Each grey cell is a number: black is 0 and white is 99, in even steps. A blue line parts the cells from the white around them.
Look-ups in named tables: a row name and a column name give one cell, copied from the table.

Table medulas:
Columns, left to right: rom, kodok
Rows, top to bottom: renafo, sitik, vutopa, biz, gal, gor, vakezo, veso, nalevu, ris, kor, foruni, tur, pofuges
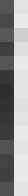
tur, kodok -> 91
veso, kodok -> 87
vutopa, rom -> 34
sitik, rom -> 28
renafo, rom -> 33
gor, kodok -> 89
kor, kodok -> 88
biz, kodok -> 86
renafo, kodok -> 88
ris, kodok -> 90
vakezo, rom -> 18
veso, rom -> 19
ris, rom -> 22
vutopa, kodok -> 80
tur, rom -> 25
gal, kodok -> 91

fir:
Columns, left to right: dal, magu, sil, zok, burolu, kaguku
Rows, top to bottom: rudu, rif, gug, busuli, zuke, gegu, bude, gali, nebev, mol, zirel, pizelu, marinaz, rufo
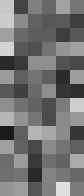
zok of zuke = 55
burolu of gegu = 17
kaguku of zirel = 37
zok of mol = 65
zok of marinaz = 51
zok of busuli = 45
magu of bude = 25
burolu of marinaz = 46
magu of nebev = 57
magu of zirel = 38
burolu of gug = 24
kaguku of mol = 21
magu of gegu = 37
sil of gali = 38
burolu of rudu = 63
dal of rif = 79
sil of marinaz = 16
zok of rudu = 40
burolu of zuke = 32
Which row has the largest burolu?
rufo

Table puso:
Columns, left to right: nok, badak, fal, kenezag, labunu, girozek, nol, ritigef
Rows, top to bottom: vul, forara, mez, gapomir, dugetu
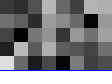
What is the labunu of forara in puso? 53
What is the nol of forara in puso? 2
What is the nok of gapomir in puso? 13
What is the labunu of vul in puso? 40
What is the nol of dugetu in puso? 24
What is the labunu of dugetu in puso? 2
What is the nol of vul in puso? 70
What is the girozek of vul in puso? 25
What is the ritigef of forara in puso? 59

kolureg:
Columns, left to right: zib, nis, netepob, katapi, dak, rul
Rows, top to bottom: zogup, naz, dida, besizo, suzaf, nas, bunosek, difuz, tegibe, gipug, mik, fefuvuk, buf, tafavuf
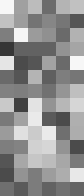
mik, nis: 51
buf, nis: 57
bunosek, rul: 74
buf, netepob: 48
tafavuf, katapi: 38
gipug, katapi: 91
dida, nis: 95
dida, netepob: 60
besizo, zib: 21
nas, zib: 41

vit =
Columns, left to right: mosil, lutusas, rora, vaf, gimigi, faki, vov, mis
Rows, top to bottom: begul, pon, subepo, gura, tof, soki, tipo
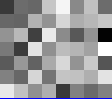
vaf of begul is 77
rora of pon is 69
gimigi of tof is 84
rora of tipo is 56
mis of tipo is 50
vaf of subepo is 91
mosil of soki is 50
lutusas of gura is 23
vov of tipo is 41
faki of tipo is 50
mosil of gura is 47

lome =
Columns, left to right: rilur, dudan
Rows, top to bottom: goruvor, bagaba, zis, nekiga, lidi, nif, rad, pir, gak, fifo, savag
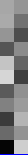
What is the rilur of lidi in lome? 76
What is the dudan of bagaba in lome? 44
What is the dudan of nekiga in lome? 54
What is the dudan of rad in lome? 56
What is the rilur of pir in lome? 50
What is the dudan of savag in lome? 80
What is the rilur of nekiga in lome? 33
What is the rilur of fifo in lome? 41
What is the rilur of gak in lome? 23

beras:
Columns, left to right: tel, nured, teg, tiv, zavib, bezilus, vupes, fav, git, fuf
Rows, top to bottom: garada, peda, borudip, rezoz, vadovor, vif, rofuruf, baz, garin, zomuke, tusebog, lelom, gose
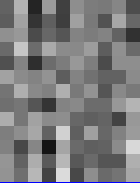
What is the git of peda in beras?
65
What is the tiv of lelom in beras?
35
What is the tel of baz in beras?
43
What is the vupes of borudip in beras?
48
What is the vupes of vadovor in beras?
49
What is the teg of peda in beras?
20
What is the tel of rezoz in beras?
41
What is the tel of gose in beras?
57
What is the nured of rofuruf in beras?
68
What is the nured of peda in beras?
63
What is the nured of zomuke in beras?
55
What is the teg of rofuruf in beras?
53
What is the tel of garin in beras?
67
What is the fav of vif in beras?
38
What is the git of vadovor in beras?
55
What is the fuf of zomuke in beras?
60
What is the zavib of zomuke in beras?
81
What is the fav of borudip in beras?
51
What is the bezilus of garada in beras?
55
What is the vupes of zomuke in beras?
62
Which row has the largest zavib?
gose

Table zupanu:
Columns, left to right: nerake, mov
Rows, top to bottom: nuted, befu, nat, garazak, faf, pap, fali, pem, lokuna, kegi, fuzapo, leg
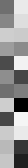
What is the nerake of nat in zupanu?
80
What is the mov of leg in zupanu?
12
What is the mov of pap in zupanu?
27
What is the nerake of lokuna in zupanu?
27
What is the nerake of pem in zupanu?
80
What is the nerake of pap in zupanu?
55
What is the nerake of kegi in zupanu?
79
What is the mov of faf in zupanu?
94
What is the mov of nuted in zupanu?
91

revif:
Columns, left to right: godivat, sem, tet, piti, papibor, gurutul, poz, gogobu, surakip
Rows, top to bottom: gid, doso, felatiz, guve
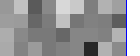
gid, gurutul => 78
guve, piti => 47
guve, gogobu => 69
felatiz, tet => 47
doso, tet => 40
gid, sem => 75
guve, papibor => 50
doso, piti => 48
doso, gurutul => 46
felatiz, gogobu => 50
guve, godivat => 66
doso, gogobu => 49
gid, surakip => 62
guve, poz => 15
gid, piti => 53
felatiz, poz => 52
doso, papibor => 75
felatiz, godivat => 67
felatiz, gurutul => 52
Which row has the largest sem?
gid

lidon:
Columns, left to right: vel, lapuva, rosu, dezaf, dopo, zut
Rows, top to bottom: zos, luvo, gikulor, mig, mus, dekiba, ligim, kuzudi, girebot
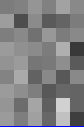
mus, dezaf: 47
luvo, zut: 48
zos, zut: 53
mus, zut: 35
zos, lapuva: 50
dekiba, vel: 51
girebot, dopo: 75
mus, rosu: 46
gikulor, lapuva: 53
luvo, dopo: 39
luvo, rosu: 54
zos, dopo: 63
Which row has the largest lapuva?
dekiba

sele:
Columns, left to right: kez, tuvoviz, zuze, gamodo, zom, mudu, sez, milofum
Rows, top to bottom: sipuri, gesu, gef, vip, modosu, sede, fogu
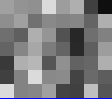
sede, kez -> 25
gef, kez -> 43
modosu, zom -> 56
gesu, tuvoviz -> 62
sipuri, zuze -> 56
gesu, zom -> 51
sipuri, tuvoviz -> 57
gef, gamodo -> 58
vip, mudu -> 16
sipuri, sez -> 25
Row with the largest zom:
sipuri

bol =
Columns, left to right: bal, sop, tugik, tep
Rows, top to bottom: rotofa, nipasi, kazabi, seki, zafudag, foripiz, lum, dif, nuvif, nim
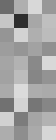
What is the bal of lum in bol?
66
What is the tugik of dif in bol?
46
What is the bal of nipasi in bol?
77
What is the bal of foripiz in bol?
63
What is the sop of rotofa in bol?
68
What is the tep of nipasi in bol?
74
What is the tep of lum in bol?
66
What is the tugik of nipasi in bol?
65
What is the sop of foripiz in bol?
73
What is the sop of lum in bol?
85
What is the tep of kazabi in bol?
73
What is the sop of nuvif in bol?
48
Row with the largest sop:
lum

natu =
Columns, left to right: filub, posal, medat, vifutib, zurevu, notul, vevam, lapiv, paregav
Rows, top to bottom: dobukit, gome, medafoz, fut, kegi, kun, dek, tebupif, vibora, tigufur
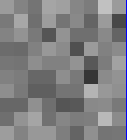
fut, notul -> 31
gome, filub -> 47
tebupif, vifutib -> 43
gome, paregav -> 28
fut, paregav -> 54
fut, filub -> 42
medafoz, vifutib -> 33
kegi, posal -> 45
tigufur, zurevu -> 49
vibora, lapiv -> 72
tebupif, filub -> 40
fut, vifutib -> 59
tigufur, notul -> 39
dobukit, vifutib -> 64
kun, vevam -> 21
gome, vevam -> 39
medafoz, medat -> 47
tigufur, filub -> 61
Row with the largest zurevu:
dobukit

